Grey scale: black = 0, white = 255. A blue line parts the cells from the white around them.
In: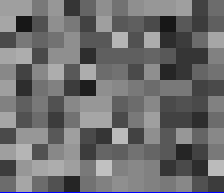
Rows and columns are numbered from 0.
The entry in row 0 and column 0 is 159
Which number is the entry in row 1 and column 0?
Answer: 166
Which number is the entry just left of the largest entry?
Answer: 121
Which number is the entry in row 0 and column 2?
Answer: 121
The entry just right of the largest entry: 129
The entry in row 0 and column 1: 159
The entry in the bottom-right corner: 60
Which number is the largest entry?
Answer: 193
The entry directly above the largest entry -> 101
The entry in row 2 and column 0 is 74
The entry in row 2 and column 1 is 121
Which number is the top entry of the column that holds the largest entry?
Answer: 143
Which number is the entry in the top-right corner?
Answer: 108
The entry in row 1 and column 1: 23

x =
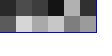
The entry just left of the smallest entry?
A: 61
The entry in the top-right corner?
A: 48
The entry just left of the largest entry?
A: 91
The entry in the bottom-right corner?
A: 155
